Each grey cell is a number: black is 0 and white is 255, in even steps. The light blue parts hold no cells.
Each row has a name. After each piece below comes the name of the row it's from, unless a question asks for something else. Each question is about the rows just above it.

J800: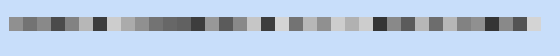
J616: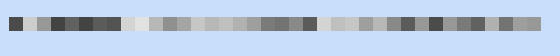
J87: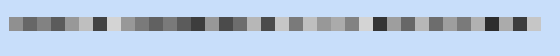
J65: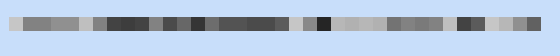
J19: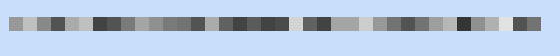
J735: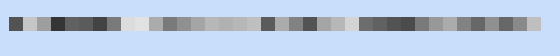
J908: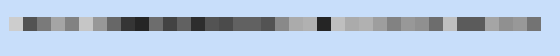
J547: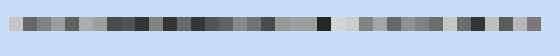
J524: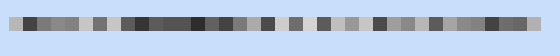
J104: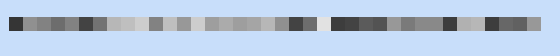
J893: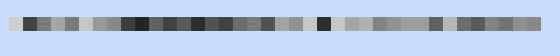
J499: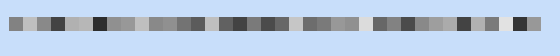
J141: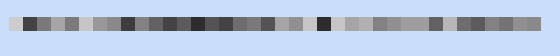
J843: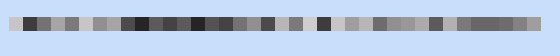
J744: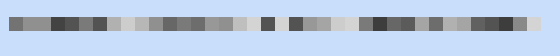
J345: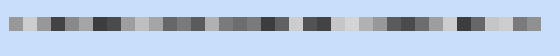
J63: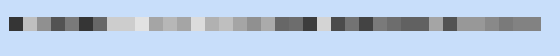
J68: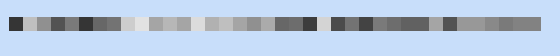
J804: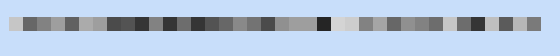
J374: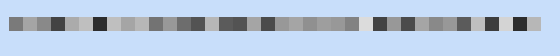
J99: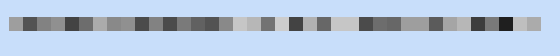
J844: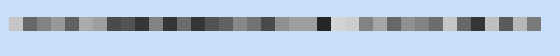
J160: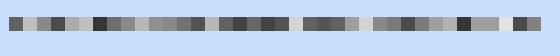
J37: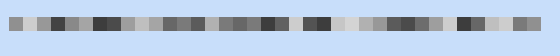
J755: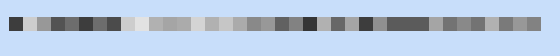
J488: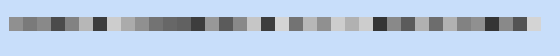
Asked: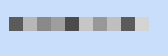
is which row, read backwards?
J524
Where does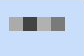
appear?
J499
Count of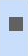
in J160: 4

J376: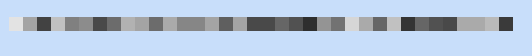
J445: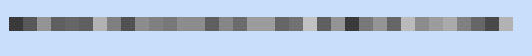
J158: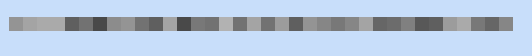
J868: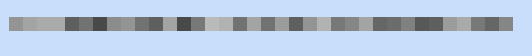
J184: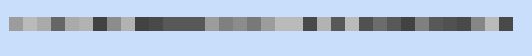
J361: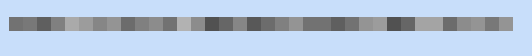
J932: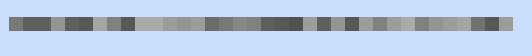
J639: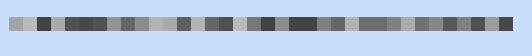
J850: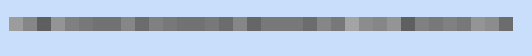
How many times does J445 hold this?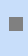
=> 3
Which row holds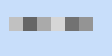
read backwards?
J376

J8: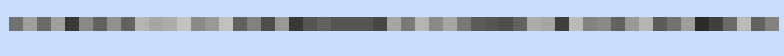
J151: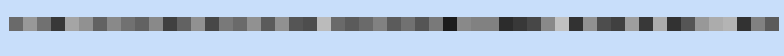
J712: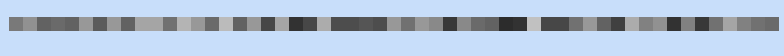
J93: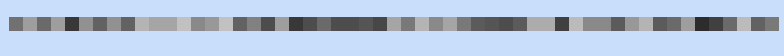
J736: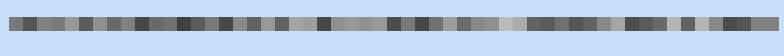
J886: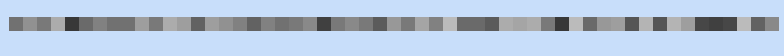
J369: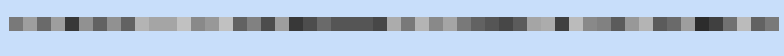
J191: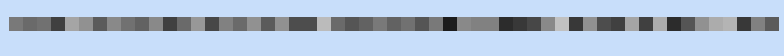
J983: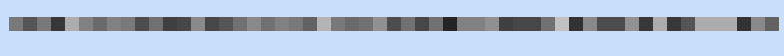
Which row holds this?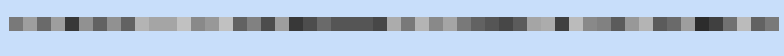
J369
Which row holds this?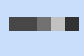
J983

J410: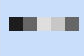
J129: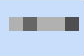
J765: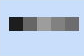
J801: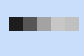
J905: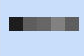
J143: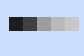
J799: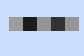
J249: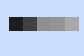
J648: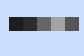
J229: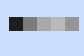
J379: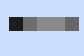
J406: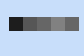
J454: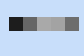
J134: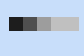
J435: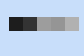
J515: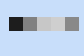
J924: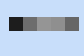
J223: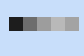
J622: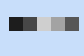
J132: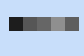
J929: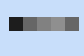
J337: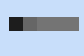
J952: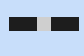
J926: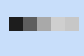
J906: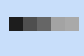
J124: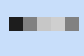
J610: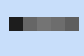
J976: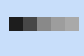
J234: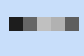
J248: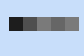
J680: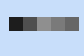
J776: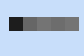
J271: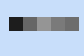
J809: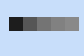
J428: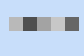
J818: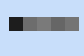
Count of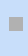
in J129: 3
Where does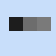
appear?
J818
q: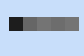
J776
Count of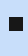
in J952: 0
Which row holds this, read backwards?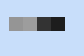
J435
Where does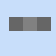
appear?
J406

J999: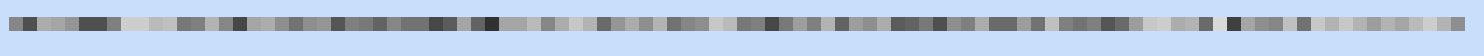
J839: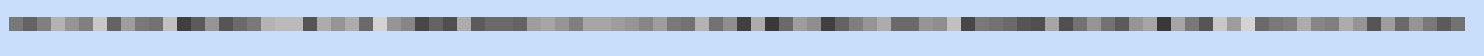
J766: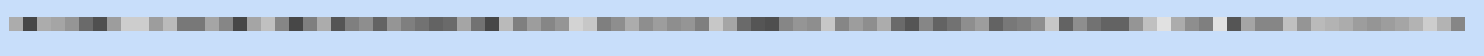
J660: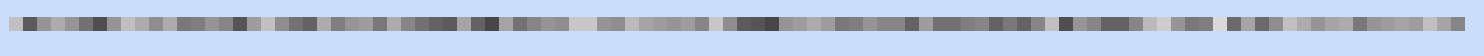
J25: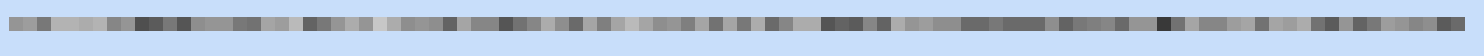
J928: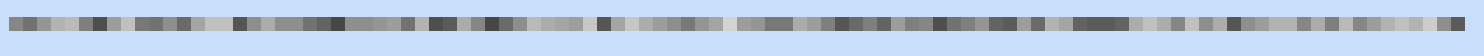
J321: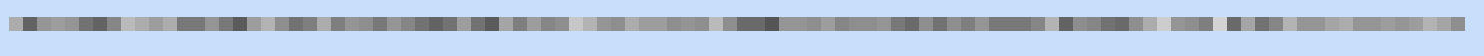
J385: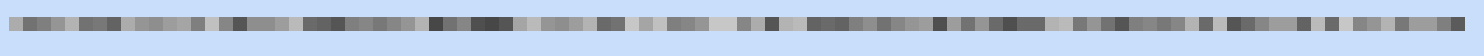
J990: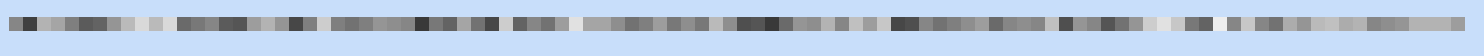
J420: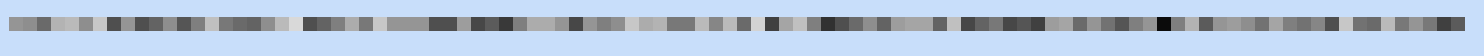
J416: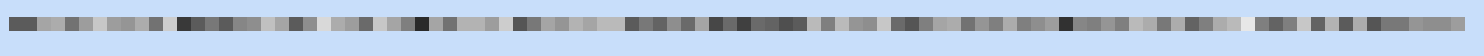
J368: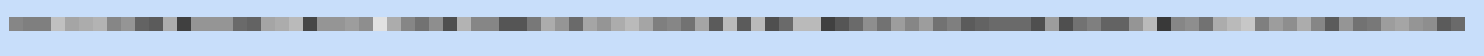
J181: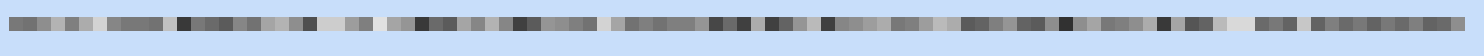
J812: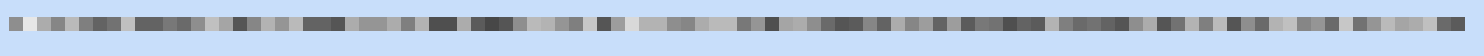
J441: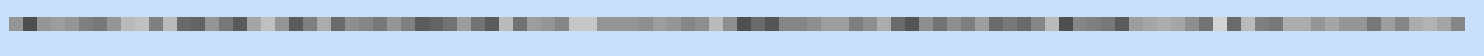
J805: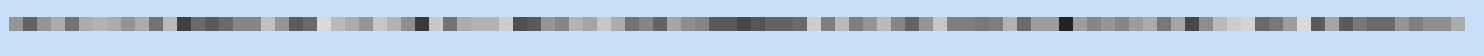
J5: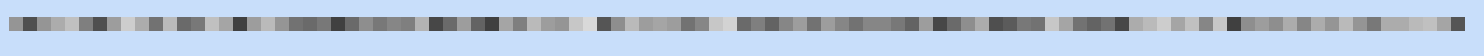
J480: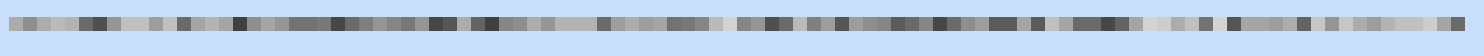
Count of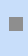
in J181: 8
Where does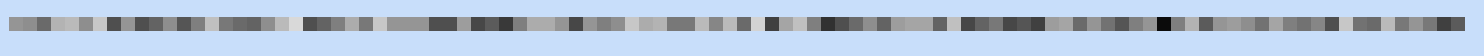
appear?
J420
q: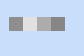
J368
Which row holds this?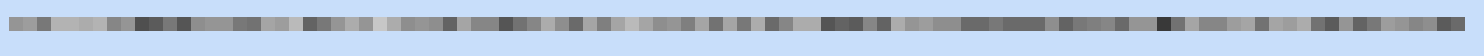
J25

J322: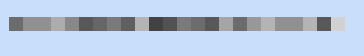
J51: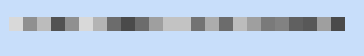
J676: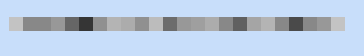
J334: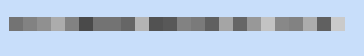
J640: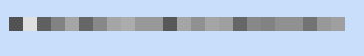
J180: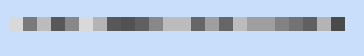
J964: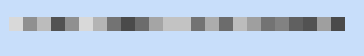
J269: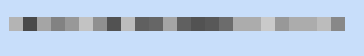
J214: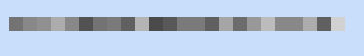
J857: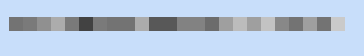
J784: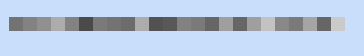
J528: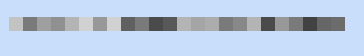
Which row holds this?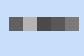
J214
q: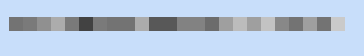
J857
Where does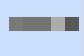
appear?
J857
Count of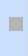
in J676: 2
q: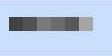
J322
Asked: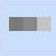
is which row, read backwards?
J784
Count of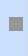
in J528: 2

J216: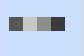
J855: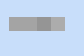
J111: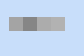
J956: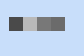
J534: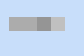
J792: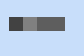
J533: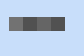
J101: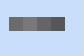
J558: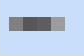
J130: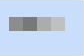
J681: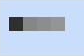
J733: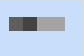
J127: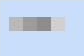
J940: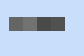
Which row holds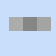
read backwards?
J111
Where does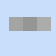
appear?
J855
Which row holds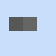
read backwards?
J101
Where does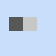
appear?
J216
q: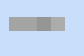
J855
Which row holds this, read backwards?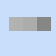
J111

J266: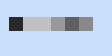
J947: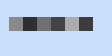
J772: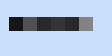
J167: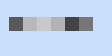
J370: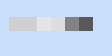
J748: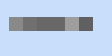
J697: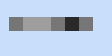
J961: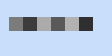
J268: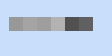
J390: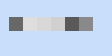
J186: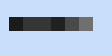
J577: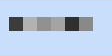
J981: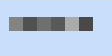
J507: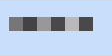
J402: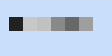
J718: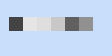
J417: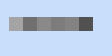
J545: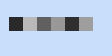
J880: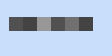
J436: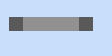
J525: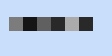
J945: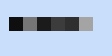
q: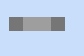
J697
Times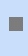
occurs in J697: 0
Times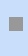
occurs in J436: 0

